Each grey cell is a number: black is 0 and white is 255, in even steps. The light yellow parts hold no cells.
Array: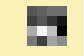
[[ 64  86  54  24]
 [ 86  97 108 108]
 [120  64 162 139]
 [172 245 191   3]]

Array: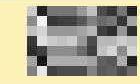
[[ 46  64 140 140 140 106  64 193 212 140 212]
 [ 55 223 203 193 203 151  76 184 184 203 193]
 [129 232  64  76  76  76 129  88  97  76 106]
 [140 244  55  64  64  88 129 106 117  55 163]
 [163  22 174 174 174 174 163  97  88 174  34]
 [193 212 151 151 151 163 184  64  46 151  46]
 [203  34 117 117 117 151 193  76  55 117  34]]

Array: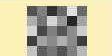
[[ 63 163 139 175 139  63]
 [ 84 128  51 105 223 105]
 [175 117 212 151  39 163]
 [194  95 117  84 128 184]
 [212  72 128  84 139 203]]

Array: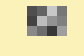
[[ 67 189 147 128]
 [ 79  99 200 119]
 [137 109  56 158]]

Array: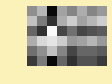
[[ 58 123   9 102  49  82  82  58]
 [102  49 250  70 112  70  82  91]
 [112 143 193 133  70 102 102  91]
 [143 182   9 162 133 173 133 152]
 [173 216 228 205 152 162 182 152]
 [193 123  49 173 205 162 182 205]]

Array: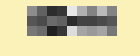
[[ 86  75 107  97  44  66  66  75  86]
 [119 107  32  54 220 164 153 164 119]
 [141  97  44  54 232 176 131 186 131]]

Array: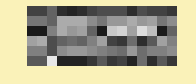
[[ 26  26 128 171 152 161  99  26 200 211 161 221 190  26  99]
 [ 66  66  99  45  35  45  66  77  77  77  45  77  66  66  55]
 [ 89  89 232  35  35  35  55  89  55  66  35 109  45  89  55]
 [118 118  99 171 171 171 140 118 152 152 171 152 161 118 140]
 [128 128  77 140 152 152 140 128 118 109 152 109 128 128 140]
 [161 171  77  99 109  99 128 161  66  55 109  45  89 161 128]]
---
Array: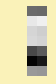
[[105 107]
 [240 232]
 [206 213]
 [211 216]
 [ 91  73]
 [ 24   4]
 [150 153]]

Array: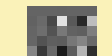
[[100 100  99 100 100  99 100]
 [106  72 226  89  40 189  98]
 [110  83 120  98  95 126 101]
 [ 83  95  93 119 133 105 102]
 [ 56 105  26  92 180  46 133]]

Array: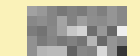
[[152 133 119 129 122 140 127 149 135 161]
 [142 133 164 130 158 142 139 149 135 136]
 [115 136 162 199 212 110 152 103 238 124]
 [122 133 119 129 116 182 105 149 135 145]
 [181 186 186  99 136 131 216 149  54 145]]

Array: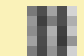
[[ 78 162  78 212 121]
 [ 63 123  78 174 151]
 [ 80 175  63 197 141]
 [ 75 163  58 147 162]
 [ 72 147  81 209 125]]

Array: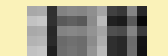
[[171  48 130 136 133 143 165  65  56 133  40 168]
 [199  49  89  96  89 139 187  33  27  90   9 194]
 [172  40 131 135 131 147 165  80  75 132  59 169]
 [182  42 106 112 108 139 174  47  40 108  20 179]
 [197  31 109 116 109 148 186  47  40 110  18 193]]

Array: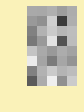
[[168 175 157 172 169]
 [144 207  59 174 153]
 [178 202 182 189 129]
 [153 227  83 188 120]
 [169 153 172 162 195]
 [164 123 166 147 235]
 [178 202 180 188 129]
 [172 239 144 203  91]]
